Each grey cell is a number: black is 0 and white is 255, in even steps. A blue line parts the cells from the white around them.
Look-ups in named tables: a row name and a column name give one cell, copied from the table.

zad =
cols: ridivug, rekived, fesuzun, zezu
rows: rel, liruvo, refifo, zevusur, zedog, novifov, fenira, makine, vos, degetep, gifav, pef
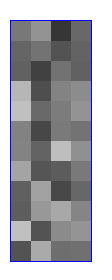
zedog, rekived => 105
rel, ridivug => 120
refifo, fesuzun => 114
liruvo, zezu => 99
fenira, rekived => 99
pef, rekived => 170
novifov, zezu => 115
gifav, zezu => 148
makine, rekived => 85
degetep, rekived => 152
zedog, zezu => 147
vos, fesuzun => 72
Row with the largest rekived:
pef

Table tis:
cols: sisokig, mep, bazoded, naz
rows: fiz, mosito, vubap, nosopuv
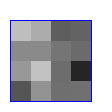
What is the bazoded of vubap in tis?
109
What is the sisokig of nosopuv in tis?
85
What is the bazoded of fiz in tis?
94
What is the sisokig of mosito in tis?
138
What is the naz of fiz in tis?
99
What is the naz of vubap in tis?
37
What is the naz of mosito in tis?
107
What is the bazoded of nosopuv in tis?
111
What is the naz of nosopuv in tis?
112
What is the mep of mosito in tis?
138
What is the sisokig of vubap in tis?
152
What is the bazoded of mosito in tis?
117
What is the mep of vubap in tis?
194
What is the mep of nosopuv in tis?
147
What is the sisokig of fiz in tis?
190
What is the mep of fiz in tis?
172
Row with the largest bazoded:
mosito

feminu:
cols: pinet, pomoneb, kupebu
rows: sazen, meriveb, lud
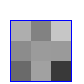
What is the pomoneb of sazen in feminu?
130
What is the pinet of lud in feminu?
106
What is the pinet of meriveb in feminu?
140
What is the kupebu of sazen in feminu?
198
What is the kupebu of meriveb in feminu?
154
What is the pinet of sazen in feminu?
174
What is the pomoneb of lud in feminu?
161
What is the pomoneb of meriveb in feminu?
155
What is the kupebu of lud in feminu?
57

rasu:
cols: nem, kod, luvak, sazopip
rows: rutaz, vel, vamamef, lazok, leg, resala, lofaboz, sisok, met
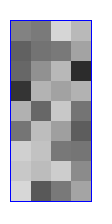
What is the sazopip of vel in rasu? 163
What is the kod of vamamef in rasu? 145
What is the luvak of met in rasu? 121
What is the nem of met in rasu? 215
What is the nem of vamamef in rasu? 103
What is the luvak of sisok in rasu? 205
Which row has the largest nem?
met

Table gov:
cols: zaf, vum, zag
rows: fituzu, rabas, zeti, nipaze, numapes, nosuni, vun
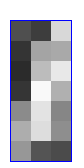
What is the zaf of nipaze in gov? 53
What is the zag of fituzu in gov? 216
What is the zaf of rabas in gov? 52
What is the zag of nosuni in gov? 142
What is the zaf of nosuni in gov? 173
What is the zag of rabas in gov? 169
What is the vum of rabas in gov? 164
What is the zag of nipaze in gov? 176
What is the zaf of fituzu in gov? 79
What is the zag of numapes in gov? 134
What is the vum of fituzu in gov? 61
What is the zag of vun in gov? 75
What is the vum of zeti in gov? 188
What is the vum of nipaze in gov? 249
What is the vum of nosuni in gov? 221
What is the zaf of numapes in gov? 139
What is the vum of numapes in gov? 227
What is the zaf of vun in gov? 151
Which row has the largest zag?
zeti

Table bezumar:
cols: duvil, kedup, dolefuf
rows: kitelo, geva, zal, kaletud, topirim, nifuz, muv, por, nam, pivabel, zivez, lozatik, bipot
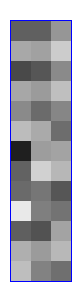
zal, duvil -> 73
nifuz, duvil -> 188
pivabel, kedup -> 127
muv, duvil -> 31
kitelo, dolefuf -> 150
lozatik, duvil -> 175
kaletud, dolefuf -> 191
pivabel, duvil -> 233
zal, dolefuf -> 138
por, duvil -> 98
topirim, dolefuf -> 134
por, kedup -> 209
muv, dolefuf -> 163
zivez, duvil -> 95
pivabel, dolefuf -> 115

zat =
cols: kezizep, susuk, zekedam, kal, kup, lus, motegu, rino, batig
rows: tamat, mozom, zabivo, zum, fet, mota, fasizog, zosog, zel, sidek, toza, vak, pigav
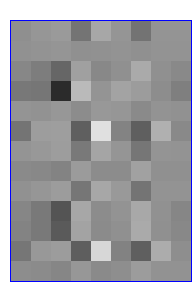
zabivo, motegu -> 170
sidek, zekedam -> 84
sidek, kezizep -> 134
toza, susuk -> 121
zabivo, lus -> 144
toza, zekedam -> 90
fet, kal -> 140
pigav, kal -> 151
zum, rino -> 141
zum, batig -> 127
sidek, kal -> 167
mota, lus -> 131
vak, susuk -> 152
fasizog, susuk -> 152
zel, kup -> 167
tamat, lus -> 149
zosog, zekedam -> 131
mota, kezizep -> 116

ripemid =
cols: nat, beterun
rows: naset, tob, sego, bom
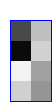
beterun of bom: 149
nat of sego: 243
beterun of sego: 161
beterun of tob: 210
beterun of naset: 192
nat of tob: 11
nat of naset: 73
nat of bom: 208
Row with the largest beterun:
tob

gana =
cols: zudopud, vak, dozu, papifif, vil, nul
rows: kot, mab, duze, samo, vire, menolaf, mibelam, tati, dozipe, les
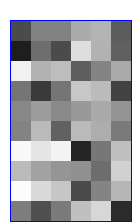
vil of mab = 178
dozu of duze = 189
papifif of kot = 171
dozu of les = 122
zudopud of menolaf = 131
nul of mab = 96
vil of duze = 132
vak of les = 80
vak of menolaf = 186
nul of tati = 209
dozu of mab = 75
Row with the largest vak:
mibelam

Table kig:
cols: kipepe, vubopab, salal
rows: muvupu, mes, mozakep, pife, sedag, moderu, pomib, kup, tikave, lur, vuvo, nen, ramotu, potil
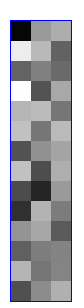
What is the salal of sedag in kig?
118
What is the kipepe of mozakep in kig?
99
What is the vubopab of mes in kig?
185
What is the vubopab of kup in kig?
77
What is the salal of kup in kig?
174
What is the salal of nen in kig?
131
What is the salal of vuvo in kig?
90
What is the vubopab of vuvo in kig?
167
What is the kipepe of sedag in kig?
182
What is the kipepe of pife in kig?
254
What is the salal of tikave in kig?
154
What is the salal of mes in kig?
98
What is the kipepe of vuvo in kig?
148
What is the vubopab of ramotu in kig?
117
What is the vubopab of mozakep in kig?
128
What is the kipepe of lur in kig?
48
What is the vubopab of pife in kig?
83
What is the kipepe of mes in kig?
237
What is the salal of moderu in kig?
186

